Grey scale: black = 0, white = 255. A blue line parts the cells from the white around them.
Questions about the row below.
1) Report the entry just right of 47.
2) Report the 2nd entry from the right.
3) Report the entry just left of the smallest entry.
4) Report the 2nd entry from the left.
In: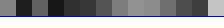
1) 55
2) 62
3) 97
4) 31

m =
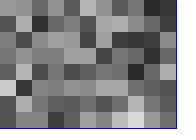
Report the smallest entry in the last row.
62
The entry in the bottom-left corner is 82
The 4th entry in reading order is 145
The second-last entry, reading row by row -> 153
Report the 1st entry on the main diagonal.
153
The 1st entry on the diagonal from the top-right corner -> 55
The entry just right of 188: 217
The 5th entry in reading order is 89
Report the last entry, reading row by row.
110
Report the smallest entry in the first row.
42
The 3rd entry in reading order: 103
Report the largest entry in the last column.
174
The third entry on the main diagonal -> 138
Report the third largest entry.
188
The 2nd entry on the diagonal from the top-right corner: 103
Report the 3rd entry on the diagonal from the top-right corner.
55
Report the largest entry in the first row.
180
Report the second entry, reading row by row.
145
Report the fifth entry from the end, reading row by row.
132
